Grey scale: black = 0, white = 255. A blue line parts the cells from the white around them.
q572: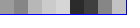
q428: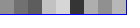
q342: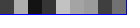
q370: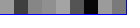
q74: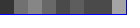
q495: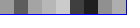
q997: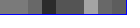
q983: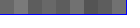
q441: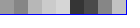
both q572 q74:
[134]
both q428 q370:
[144]

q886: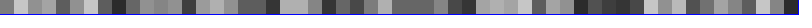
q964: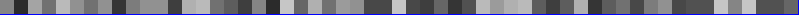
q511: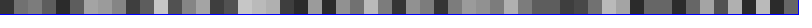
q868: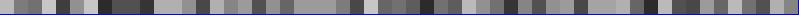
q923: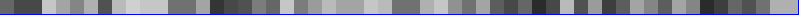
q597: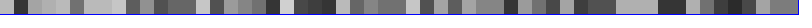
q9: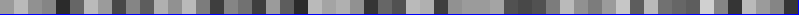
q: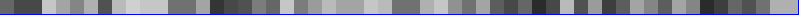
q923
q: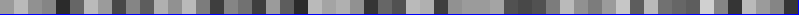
q9

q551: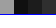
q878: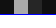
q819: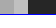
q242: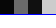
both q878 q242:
[16]
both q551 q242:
[16]
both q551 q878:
[16]
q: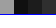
q551

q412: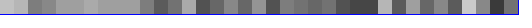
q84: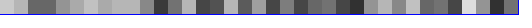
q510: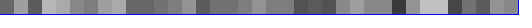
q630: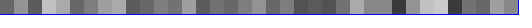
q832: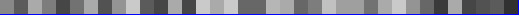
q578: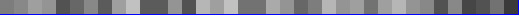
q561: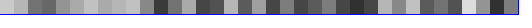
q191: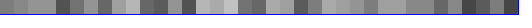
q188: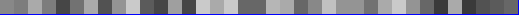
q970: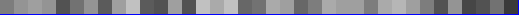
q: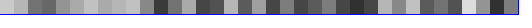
q561
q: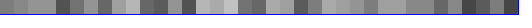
q191
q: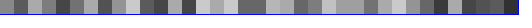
q832
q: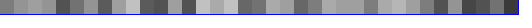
q970
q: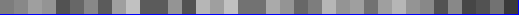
q578

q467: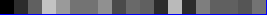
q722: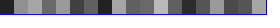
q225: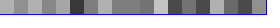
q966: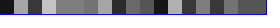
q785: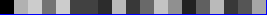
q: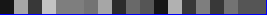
q966
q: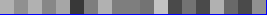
q225
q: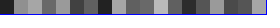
q722

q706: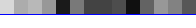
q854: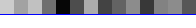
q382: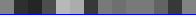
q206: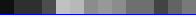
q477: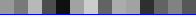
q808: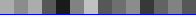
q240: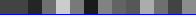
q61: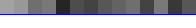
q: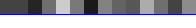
q240
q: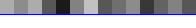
q808
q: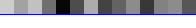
q854
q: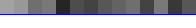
q61
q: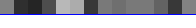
q382

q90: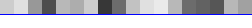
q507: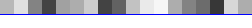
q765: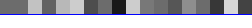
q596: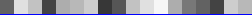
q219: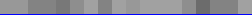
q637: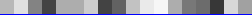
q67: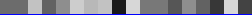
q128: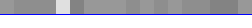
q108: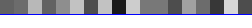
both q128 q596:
[224]
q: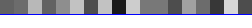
q108
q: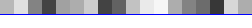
q507
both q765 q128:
[142]
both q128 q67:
[142]

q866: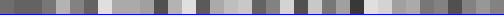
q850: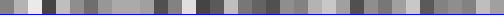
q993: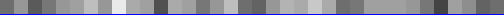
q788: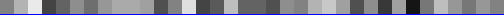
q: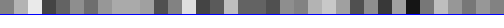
q788
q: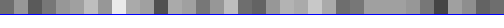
q993
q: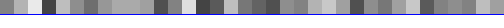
q850

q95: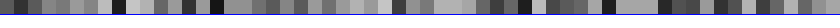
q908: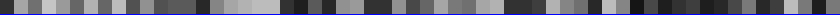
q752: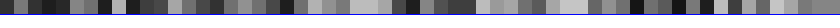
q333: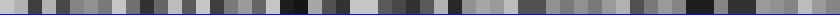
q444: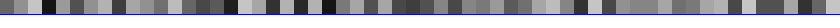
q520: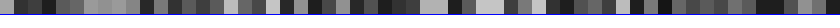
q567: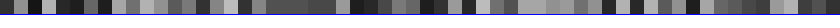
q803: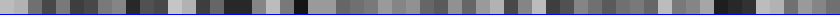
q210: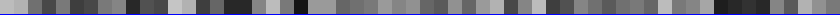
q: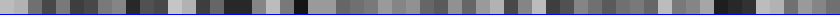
q803
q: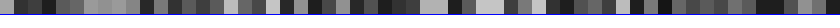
q520
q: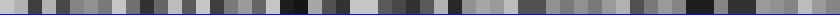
q333

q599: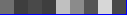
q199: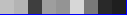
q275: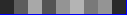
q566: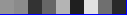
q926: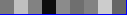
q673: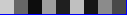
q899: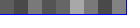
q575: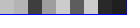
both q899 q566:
[102]
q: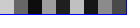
q673
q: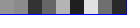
q566
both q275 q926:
[121]
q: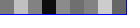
q926

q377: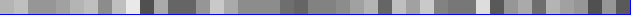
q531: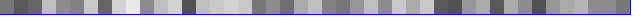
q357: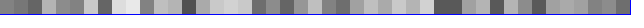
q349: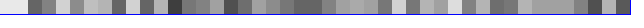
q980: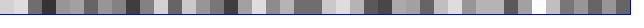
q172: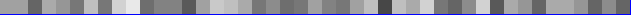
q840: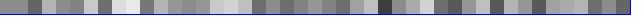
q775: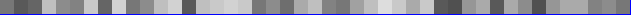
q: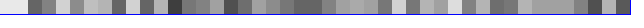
q349
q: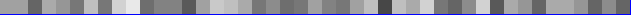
q172
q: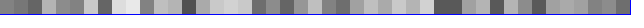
q357

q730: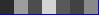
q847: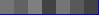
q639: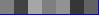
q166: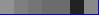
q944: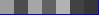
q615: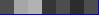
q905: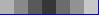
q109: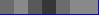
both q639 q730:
[66]
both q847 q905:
[89]
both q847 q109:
[89]
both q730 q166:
[137]
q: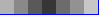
q905

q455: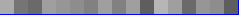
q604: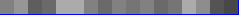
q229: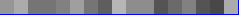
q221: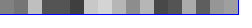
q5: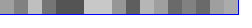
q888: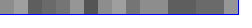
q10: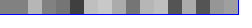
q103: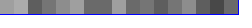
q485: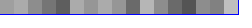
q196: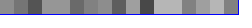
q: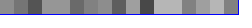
q196
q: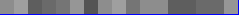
q888

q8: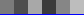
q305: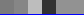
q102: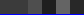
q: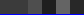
q102
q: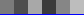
q8
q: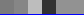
q305

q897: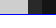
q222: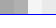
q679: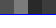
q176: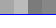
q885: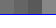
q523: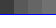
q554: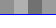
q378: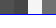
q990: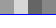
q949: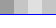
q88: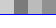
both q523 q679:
[60]
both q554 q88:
[145]

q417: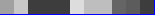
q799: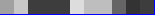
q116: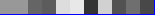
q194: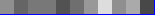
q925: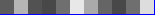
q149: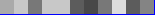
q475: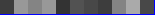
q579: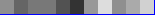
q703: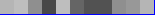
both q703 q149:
[72]
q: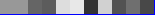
q116
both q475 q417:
[61]
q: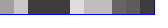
q417
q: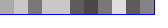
q149

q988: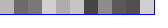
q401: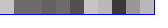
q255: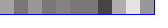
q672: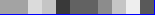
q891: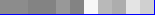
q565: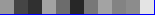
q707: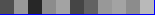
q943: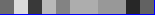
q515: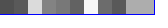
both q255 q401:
[152]
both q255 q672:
[163]
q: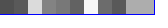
q515
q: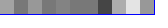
q255
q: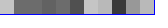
q401

